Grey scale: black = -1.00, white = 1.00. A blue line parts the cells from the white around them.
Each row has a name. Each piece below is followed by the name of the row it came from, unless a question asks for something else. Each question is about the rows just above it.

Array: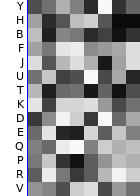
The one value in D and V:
[0.61]
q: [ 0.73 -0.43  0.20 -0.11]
V

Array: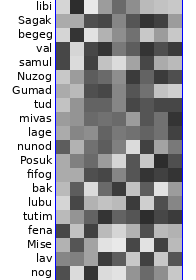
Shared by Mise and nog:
[0.77]
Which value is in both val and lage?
[-0.05]
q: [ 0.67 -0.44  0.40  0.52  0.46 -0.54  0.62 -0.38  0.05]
lubu
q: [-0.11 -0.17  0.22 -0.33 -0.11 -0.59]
mivas
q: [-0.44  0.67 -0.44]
val

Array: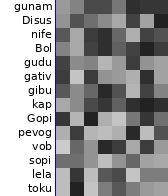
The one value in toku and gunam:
[0.21]
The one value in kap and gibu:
[0.09]

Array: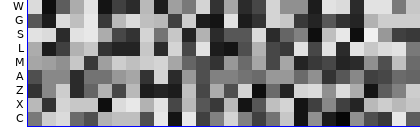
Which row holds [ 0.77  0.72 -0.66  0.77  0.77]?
W
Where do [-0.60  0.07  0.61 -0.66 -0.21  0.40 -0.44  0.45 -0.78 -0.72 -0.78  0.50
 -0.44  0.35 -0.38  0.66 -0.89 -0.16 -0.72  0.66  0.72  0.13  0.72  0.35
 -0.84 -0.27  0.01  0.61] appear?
Z
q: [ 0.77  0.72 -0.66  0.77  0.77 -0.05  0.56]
W
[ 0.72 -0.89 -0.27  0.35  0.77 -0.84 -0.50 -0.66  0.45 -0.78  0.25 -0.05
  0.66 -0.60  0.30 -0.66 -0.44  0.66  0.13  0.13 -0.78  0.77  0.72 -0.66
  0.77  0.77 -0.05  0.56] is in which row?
W
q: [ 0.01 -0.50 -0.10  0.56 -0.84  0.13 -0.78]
C

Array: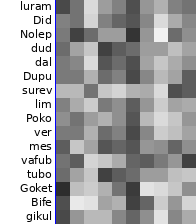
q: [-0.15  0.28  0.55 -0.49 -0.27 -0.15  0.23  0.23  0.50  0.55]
tubo
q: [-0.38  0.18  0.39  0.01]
luram
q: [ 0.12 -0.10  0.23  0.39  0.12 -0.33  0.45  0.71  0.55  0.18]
Poko
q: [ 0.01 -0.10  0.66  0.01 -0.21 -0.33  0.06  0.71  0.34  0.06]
Did
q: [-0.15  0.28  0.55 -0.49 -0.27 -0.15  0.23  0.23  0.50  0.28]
dud
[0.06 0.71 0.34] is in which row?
Did
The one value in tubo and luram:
[0.23]

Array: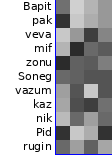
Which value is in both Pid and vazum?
[0.57]
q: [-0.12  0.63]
Bapit
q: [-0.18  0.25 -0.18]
nik
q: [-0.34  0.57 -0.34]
vazum
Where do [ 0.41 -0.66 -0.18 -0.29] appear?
mif
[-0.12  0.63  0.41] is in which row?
Bapit
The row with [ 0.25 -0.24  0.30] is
rugin

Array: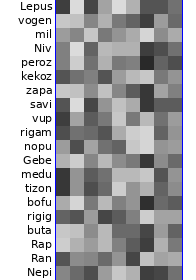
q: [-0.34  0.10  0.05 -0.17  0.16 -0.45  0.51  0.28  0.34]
Ran
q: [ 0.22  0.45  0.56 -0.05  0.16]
kekoz
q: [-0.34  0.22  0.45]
kekoz
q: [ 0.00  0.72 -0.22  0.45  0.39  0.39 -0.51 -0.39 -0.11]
Niv
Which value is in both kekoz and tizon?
[0.16]
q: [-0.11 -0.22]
nopu
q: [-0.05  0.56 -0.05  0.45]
vup

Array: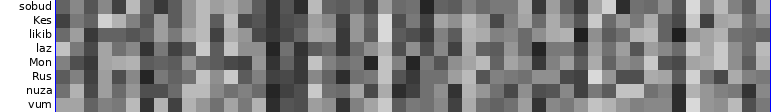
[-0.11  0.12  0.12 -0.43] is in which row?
Rus
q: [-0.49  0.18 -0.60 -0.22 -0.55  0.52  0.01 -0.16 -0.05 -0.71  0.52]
Mon
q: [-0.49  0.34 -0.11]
vum
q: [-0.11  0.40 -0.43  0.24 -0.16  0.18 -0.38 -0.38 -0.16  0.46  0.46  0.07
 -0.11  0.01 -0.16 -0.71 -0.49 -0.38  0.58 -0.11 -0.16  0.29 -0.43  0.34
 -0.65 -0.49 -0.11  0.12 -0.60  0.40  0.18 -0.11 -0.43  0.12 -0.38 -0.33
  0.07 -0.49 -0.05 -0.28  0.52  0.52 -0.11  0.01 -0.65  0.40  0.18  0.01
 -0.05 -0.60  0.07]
nuza
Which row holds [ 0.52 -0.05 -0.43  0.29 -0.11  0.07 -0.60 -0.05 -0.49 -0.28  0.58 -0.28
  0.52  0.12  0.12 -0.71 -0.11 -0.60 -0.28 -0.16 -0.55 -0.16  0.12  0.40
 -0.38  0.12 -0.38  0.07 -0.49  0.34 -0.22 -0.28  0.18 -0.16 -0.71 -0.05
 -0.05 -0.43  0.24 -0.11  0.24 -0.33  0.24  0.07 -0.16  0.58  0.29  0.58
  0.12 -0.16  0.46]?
laz

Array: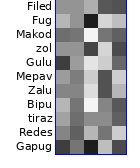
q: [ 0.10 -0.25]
tiraz
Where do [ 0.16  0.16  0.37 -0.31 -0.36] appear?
Filed
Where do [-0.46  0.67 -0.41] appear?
zol
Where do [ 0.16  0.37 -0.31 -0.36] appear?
Filed
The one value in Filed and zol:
[0.16]
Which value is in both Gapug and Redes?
[-0.08]

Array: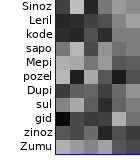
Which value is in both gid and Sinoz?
[-0.49]
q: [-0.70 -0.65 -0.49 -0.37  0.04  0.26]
Leril
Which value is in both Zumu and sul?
[0.04]
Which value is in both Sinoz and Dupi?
[-0.49]
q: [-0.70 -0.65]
Leril
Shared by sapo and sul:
[-0.01]
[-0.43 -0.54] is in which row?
gid

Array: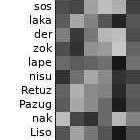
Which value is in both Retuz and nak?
[0.03]
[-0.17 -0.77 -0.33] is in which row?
Pazug
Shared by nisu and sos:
[-0.50]
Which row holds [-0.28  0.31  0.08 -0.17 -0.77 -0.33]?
Pazug

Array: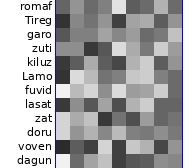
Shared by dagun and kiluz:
[-0.27]
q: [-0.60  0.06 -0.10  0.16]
Tireg

